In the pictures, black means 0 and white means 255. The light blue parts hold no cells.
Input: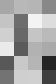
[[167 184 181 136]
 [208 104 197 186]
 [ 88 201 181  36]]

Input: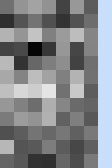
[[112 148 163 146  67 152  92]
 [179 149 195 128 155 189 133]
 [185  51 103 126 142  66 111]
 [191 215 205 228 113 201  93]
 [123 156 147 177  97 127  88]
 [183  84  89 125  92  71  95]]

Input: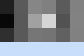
[[ 32  90 134 128  91 129]
 [ 47  89 118 116  97 129]]

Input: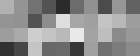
[[177 148 114  83  42 108 145  75 150  98]
 [157 170 206 196 185 233 163 190 138 152]]

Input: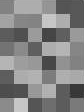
[[130 173 173 149  84  87]
 [ 92  80 155  69  95 154]
 [181 157 152  71 146 129]
 [ 77  80 152 177  92  56]]

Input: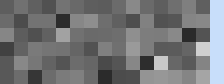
[[ 94 113  96  81 115 105  94  92 107 137 106  94 111 127  95]
 [134  93  80  97 162 113 106 107 110 143 125 124 137  42  83]
 [ 88 136 119  99  84 108 102  74  85 135  45 200 103  89 132]]

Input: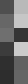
[[ 79 185]
 [111  53]
 [ 47  97]]

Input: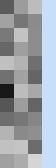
[[ 91 156 188]
 [121 195 141]
 [192 179 111]
 [ 24 188 168]
 [110 119 134]
 [193 196 108]]

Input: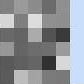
[[129 154 140 107 143]
 [105 100 171  83  58]
 [ 89  95 101  49 216]]
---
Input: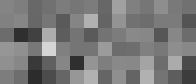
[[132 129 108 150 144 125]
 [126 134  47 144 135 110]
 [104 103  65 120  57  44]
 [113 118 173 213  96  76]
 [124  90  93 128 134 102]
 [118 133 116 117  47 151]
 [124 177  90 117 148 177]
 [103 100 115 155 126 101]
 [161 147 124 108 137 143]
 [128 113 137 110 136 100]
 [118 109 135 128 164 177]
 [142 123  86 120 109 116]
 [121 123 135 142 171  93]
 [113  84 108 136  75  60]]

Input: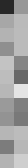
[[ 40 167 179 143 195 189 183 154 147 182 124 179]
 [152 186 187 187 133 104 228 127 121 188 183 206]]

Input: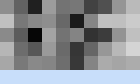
[[142 192 138 182 167]
 [ 98 120  92 109 121]
 [ 32 136   6  87 137]
 [156 142 163 154 133]
 [115 104 115 106 110]
 [119  26 132  54  56]
 [ 66 133  50 102 132]
 [ 80 192  60 151 171]
 [149 191 147 184 165]
 [186 203 192 212 172]]

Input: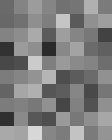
[[106 104 131  50  72 124 100 124  48 169]
 [132 113 141 155  78 133 166 129 138 164]
 [156 143 170 142 203 147 176 120  87 215]
 [133 126  91  42 127 181  86 145  78 134]
 [113 197 158 136 154  78  93  70 154 124]
 [117  90 133 163 138  92 134 129 120 195]
 [176 144 120 107 132 107  73  82 143 123]
 [123 158  66  96 110 145 118 144 167 148]]

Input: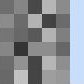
[[110 139 117 134 108 104]
 [134 107 104  52 146 193]
 [ 73 178  89 141  68  68]
 [182  67 179 141 182 158]
 [139 107 127 103 142 152]]

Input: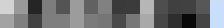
[[211 163]
 [153 128]
 [ 37  66]
 [125 126]
 [ 84 126]
 [156 156]
 [ 97 123]
 [129 118]
 [ 58  74]
 [ 59 119]
 [182 169]
 [ 78  71]
 [ 64  46]
 [ 65   9]
 [ 87  68]]

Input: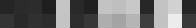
[[ 37  52]
 [ 43  41]
 [ 44  48]
 [ 31  44]
 [197 196]
 [ 41  45]
 [ 32  55]
 [195 174]
 [191 164]
 [200 181]
 [ 39  62]
 [195 194]
 [209 236]
 [ 38  57]]

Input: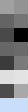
[[160 100  73 102  59 223  76]
 [147 117   1 106 122 227 168]]
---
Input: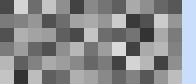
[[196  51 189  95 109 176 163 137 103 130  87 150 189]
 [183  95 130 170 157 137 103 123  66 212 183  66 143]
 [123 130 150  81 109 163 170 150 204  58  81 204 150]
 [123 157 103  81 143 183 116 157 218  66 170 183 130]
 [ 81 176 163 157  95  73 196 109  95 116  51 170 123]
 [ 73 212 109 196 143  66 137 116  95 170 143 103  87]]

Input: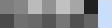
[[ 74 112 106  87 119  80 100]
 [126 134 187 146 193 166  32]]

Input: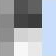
[[135  67  60]
 [156  81  96]
 [141 210 217]
 [163 247 233]]

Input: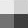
[[115  63]
 [235 207]]

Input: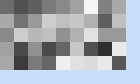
[[169  59 122 102 239 225 219 233  87]
 [161  74 145  74 102 199  81  47 233]
 [108  81  95 122 137 161 245 129 169]
 [169 115 153 206 192 199 177  95 192]
 [137 206 184 192 145 177 225 153 153]]

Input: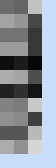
[[ 13  27   6]
 [ 33  48  19]
 [ 86  86 186]
 [108 100 193]
 [115 115  55]
 [130 123 200]
 [144 137  62]
 [172 144 214]
 [164 150  70]
 [156 156  55]
 [172 164  78]]
